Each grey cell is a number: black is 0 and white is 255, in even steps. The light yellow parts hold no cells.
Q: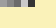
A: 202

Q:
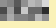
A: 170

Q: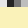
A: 117

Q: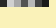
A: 67

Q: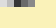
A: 106

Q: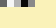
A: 8
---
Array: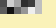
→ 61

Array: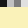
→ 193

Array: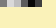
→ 92

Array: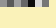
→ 103

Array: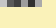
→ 90

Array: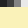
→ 132

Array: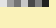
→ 116
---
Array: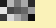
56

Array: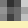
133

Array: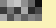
170

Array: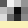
219

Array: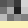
186

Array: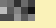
75

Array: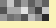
152

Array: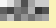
134

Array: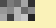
166
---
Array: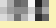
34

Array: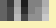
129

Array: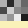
162

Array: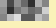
176

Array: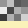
88

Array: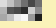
72
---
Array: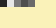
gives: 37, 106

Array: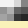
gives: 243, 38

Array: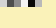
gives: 212, 185

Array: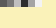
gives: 90, 243

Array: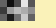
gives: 98, 98

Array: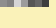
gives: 142, 62

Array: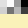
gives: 224, 61

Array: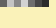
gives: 98, 43
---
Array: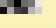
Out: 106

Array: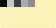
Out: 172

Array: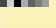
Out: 170

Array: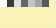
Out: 103

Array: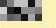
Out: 194

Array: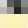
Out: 136

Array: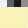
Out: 140

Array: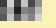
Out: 196

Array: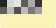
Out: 93
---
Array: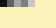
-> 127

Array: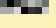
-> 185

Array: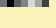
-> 131

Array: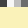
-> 108

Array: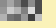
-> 191

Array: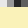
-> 95

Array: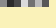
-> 139

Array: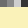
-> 108
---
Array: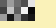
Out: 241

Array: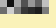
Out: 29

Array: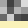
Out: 181

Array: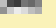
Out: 190

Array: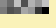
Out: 53

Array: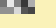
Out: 85

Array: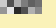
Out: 176
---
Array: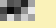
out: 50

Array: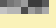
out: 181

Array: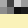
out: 14

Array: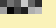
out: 60

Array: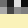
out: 140

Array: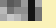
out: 142
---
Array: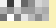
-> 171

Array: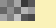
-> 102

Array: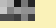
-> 200

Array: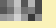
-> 86

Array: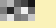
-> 121

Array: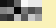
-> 132

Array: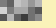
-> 211

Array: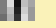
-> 125

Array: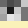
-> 175
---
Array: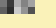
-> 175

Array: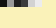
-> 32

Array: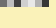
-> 66

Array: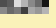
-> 220

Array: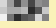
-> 70

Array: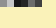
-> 23

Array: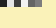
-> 61

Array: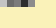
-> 124

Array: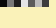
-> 32
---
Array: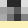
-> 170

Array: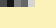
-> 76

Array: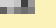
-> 96

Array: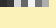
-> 46

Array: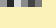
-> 154

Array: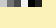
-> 202

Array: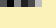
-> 87
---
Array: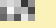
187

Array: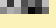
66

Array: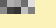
110

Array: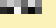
218

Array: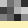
179

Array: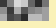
143

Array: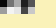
31

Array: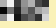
162
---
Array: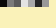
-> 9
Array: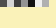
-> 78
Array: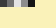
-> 58
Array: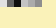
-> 225
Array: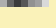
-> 174
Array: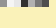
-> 147
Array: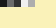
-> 23
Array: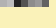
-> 178
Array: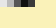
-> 230
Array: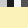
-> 203
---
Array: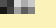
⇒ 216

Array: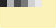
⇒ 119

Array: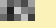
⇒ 118

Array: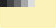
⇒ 109

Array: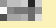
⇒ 205

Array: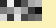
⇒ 85

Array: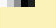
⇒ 141

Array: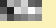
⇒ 209
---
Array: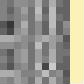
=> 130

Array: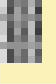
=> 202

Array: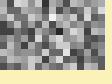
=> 187

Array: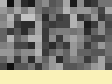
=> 152

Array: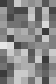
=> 158

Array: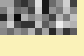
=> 122
